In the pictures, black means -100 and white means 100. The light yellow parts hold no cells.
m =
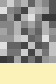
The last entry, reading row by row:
29
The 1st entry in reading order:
29
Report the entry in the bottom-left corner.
-56
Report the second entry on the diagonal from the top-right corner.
29
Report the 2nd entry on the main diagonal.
4
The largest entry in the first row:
63
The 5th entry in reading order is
-22
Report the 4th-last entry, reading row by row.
-9
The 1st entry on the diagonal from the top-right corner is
-34
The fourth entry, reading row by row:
41
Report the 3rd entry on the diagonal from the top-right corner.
4
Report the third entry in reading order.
17
